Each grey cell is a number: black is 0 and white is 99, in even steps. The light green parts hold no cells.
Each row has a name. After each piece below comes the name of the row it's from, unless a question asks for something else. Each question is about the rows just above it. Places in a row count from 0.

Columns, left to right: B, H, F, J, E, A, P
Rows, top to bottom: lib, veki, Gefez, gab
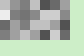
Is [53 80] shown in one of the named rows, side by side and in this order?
yes
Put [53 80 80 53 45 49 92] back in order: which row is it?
veki
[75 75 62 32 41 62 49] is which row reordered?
Gefez
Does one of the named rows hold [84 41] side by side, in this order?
no
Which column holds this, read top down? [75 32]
E
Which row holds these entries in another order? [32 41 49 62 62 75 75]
Gefez

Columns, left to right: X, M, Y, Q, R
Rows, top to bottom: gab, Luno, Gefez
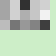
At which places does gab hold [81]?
1 4
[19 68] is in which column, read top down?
Y
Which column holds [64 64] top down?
X
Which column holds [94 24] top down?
R
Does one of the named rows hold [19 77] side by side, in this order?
yes

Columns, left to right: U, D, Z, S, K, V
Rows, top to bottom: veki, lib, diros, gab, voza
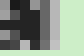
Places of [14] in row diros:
0 1 2 3
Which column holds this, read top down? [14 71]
Z
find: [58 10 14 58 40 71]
veki
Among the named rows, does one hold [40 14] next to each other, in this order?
no

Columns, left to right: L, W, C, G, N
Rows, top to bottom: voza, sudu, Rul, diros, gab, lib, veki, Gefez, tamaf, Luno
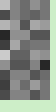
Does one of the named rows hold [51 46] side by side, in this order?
no
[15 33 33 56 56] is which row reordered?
diros
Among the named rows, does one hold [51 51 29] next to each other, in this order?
no
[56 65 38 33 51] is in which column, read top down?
W

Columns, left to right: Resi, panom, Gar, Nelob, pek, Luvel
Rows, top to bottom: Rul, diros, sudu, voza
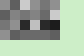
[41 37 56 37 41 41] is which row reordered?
voza
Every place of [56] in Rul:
0 3 5
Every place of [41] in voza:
2 3 4
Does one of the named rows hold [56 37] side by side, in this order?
yes

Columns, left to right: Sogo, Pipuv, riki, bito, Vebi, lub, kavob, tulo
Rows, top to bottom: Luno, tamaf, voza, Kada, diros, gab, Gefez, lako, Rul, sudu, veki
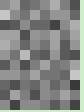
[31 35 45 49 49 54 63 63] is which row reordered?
Gefez
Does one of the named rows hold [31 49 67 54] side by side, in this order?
no
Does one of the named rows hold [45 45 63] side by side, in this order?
no
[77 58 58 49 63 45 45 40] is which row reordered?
lako

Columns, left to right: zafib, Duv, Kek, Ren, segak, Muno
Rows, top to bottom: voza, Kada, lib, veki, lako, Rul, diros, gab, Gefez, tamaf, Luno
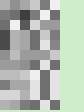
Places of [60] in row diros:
0 1
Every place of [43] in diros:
3 5
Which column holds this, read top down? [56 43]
Duv
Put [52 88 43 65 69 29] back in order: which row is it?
lako
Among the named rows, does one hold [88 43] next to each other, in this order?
yes

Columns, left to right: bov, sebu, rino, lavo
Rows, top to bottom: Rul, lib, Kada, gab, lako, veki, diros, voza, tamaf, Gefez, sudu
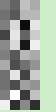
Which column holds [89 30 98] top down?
sebu
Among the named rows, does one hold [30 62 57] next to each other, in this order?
yes
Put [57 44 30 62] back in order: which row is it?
tamaf
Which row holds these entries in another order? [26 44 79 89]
voza

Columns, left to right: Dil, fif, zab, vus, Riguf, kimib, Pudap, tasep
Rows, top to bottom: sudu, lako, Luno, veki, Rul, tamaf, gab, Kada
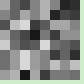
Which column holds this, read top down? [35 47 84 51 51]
Riguf
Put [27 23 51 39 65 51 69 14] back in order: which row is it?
lako

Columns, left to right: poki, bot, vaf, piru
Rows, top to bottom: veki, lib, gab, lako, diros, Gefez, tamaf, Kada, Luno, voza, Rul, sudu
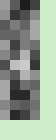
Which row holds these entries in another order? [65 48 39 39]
lako
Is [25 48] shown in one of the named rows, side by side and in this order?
yes

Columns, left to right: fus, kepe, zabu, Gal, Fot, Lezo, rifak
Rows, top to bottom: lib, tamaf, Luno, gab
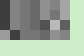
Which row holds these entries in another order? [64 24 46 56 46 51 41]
tamaf
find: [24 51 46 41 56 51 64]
lib
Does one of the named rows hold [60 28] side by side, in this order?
no

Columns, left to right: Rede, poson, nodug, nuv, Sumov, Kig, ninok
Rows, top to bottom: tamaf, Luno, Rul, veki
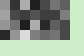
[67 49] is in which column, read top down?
nuv
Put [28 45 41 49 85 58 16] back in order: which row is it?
veki
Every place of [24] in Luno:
2 4 5
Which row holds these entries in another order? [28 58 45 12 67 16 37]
Rul
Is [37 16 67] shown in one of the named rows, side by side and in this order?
no
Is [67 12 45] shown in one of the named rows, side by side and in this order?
no
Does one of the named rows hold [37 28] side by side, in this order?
yes

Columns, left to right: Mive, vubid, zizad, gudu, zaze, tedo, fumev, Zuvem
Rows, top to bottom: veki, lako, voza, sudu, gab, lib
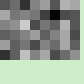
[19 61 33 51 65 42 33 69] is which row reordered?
veki
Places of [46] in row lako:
1 3
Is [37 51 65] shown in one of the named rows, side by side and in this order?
yes
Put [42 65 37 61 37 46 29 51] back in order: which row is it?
gab

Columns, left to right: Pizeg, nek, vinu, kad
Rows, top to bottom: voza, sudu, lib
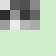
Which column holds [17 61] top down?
Pizeg
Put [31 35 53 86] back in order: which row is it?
voza
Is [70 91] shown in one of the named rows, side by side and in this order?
no

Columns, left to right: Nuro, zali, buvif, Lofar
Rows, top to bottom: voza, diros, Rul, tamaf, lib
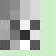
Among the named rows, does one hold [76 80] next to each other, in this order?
no
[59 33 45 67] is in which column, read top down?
zali
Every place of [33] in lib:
0 3
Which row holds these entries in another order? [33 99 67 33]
lib

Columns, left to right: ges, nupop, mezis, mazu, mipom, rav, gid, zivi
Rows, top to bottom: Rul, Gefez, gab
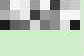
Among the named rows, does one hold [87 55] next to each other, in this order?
no
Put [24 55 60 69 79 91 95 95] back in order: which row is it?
Gefez
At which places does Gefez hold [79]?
1
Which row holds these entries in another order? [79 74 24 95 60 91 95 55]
Rul
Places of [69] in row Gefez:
0
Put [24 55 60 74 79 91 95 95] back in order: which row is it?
Rul
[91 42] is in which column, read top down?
mezis

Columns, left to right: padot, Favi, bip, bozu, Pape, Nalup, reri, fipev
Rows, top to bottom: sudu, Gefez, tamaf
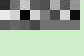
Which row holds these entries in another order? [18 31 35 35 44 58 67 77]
sudu
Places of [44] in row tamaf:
4 5 6 7
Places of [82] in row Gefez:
1 3 6
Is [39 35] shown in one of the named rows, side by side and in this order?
yes

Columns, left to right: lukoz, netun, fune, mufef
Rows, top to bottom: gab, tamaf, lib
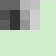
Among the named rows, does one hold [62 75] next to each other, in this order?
no
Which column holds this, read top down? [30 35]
lukoz
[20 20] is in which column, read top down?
netun

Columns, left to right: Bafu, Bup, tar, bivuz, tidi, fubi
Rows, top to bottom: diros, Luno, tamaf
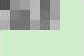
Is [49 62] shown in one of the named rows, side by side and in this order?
no
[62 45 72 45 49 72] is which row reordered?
Luno
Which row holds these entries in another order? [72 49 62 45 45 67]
tamaf

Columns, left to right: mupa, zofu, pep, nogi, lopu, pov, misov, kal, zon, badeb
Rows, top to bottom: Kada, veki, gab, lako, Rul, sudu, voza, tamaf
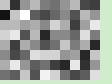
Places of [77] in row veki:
1
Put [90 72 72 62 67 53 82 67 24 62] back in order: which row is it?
gab
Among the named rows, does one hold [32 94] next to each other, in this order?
yes
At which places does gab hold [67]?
3 6
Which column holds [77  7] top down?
mupa
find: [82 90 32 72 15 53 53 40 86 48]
lako

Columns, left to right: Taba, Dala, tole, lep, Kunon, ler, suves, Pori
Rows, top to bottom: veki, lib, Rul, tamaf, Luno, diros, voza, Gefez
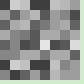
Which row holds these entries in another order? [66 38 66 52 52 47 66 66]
diros
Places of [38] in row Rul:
0 3 7
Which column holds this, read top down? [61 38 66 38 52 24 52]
Taba
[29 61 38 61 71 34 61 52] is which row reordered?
lib

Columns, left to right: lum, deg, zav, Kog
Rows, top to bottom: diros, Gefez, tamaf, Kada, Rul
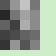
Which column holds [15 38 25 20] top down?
lum
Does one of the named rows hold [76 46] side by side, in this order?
yes
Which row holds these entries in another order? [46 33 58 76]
diros
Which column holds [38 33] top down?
zav

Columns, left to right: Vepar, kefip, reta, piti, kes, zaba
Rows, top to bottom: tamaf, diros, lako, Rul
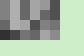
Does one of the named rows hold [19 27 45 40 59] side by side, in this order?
no
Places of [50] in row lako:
4
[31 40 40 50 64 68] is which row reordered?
diros

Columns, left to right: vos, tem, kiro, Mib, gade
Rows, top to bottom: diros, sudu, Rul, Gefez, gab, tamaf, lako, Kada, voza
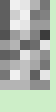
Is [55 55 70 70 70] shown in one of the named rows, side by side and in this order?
no
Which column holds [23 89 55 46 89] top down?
gade
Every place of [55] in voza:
3 4
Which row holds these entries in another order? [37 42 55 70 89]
tamaf
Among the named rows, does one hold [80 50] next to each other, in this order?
no
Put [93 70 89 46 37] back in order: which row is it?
diros

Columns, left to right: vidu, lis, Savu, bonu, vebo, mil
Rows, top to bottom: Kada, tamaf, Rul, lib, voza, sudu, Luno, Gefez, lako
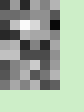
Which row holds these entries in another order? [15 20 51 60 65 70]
Kada
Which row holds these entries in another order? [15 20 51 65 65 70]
lib
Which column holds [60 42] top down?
lis
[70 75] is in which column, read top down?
lis
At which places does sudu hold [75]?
0 1
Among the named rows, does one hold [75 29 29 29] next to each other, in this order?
yes
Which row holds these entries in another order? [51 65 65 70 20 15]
lib

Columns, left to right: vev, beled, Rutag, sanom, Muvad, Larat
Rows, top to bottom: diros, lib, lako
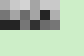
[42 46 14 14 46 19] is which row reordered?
lako
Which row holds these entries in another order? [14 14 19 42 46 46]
lako
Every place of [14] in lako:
0 1
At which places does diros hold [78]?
1 4 5

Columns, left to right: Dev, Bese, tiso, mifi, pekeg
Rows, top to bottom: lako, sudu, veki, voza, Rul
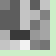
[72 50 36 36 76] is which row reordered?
sudu
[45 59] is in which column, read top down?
mifi
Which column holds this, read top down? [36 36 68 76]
Dev
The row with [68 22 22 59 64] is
voza
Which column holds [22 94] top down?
tiso

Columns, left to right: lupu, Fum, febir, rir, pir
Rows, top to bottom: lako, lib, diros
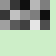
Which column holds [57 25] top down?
febir
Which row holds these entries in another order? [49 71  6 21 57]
lako
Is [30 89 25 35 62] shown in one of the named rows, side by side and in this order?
no
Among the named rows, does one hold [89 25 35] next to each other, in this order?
no
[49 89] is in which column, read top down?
rir

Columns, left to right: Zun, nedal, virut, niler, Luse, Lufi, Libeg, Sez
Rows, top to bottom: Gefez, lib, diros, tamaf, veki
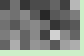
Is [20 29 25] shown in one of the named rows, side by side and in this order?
no
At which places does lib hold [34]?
3 5

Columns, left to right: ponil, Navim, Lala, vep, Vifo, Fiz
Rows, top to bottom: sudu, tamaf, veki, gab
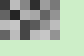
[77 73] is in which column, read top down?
Navim
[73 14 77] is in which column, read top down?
Navim
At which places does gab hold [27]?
2
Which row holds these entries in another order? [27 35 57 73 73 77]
veki
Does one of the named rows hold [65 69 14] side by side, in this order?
no
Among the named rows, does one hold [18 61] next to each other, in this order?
yes
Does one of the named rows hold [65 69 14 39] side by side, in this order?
no

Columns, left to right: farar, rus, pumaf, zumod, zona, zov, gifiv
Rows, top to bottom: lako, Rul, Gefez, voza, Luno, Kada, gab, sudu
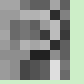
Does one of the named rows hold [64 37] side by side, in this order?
yes
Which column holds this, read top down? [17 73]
zov
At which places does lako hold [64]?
0 1 5
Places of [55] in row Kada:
0 1 2 5

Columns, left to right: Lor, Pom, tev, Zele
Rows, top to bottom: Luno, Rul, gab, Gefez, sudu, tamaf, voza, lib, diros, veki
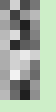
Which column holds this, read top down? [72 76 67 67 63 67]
Lor
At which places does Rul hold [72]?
0 3
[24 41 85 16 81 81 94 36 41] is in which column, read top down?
Pom
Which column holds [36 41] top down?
Pom
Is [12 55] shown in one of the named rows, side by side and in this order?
yes

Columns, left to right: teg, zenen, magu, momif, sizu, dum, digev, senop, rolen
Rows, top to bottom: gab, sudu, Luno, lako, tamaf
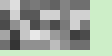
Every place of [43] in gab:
2 4 7 8
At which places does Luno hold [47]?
4 6 8
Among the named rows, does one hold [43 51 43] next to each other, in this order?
no
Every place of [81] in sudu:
1 4 5 7 8
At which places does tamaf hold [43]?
0 7 8
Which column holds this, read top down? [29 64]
teg

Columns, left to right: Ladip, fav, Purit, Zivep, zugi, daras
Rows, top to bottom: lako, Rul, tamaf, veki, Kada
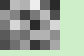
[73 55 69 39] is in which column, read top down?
zugi
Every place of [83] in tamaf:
1 5
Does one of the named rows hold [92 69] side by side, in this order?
no
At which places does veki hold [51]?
1
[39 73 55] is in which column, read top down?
zugi
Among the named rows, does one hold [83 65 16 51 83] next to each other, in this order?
no
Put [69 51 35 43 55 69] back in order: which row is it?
veki

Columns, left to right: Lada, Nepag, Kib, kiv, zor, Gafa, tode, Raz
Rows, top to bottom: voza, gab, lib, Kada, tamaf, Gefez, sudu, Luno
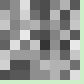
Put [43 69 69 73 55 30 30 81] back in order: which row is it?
sudu
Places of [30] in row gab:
4 6
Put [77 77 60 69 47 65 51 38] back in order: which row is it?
lib
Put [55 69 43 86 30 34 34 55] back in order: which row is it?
Luno
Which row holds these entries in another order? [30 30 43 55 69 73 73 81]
gab
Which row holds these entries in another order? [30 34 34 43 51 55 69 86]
voza

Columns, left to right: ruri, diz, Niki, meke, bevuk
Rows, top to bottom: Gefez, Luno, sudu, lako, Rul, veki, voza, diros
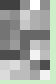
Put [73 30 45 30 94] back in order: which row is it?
veki
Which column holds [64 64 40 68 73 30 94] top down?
bevuk
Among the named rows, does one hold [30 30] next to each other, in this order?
yes
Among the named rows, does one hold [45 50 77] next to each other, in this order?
yes
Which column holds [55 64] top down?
bevuk
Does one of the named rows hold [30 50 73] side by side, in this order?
no
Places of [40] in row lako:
2 3 4

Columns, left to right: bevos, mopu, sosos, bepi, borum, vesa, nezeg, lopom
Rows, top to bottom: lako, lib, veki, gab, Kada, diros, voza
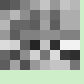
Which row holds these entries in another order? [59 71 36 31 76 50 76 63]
lako
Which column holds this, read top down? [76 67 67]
nezeg
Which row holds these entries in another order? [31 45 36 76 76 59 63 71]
voza
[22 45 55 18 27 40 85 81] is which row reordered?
diros
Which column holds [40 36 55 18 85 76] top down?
vesa
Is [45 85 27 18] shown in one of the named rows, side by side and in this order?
no

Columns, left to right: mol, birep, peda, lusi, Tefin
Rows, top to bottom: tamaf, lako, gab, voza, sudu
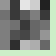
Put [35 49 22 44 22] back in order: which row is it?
lako
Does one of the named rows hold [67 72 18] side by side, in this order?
no
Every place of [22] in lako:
1 4

